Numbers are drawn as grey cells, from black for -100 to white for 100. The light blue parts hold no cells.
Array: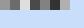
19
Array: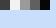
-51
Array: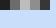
-75
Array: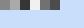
5
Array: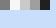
-3
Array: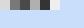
71
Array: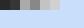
-68
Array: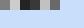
-1
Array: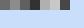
-16
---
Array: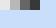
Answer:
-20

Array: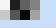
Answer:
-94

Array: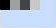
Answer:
-47

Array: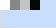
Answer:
53

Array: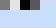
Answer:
-96

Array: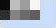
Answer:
-16
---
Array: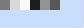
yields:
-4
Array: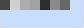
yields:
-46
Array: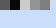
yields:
-30
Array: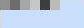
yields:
13
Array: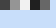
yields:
-48
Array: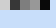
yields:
62
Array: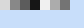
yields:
70
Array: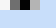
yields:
93
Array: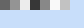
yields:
-21
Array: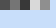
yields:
-38
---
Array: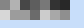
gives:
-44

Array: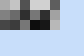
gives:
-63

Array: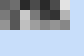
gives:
58

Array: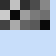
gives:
24

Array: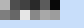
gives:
-49

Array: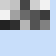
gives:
-17

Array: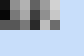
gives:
32

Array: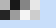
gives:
4

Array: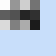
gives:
-71

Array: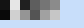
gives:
-75
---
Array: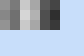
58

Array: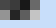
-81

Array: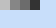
-15

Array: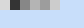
6

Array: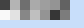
-13

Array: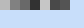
-18

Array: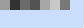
-16

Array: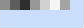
-64

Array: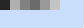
1

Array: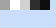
65
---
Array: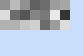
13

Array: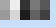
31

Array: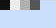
-87

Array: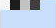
91

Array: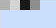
40

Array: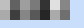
50

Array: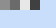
11
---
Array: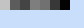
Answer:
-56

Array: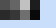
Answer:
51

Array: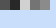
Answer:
-9

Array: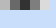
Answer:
-1

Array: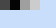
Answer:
25

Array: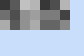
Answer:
-39

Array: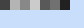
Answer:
-11

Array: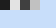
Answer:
-50

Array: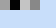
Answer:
54

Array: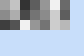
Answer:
89
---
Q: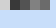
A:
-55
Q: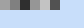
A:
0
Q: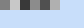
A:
57
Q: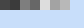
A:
-54
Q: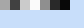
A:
-49
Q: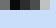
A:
-93
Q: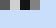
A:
63
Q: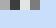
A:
-52
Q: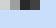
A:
25
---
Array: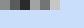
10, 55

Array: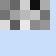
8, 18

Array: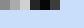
8, -53

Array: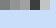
-1, 53

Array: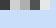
-54, 81

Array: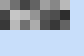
25, -22
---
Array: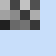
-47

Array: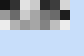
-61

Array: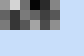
66

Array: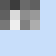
-53

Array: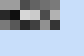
23

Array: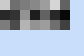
-13

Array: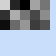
-72
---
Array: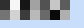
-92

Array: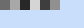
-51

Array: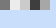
-51

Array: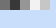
90

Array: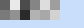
32

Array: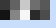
-67

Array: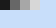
31

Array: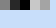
57
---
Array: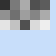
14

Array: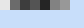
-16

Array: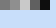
-5

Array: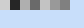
20

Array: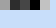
-45

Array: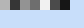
-14

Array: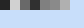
0
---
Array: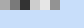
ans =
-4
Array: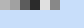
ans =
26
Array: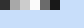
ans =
32
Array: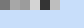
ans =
31
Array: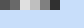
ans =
-18
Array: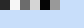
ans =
93
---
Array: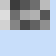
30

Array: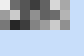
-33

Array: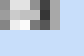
51

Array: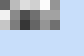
-39

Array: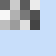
-5

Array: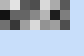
-21
